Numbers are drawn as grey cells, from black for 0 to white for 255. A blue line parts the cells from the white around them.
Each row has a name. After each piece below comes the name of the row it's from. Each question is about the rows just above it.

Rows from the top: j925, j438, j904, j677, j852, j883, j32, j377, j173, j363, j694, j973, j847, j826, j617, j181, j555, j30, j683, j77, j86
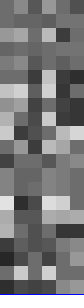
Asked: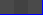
j86
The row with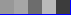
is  j904
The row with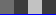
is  j883
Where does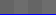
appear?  j677

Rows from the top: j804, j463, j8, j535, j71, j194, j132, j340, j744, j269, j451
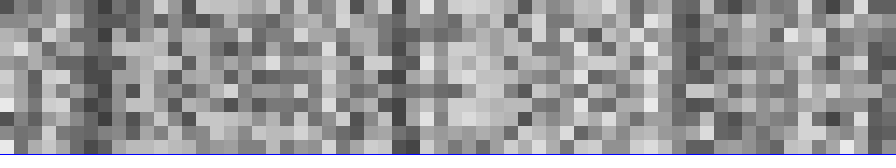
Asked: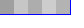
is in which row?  j71
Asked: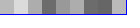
j804
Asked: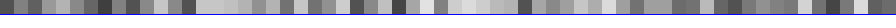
j744
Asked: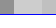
j340
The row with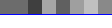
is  j8
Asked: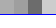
j269

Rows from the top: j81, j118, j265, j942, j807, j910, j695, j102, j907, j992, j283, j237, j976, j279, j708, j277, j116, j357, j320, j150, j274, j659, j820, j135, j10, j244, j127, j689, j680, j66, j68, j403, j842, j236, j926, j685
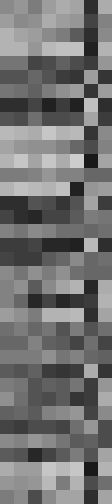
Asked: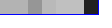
j942
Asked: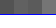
j689

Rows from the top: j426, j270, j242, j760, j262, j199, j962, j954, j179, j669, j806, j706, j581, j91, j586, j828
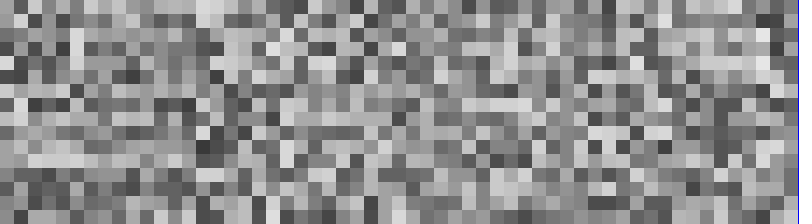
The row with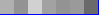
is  j806
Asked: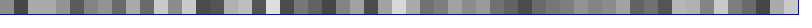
j828

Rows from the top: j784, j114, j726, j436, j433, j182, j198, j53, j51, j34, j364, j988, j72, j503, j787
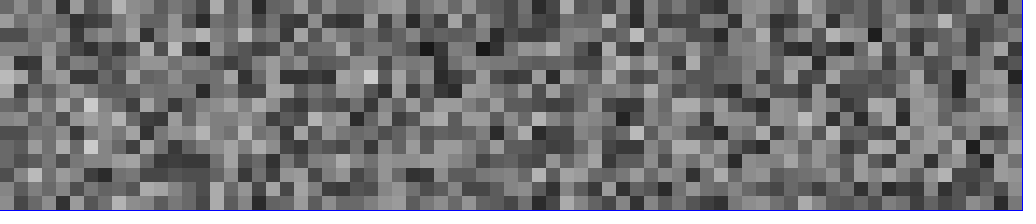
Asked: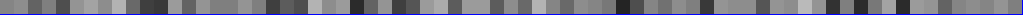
j51
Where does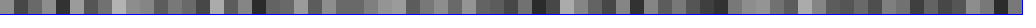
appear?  j787
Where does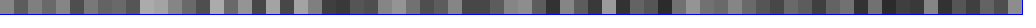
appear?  j503
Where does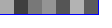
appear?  j34
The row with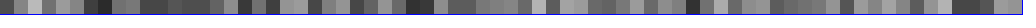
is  j72
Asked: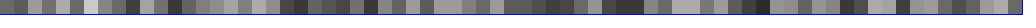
j53

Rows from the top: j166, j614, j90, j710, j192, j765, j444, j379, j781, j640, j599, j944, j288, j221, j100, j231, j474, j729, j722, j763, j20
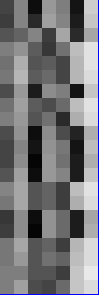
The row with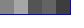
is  j221
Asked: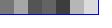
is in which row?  j729
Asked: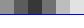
j710
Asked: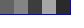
j90
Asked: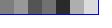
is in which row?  j781
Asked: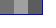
j379
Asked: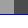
j20

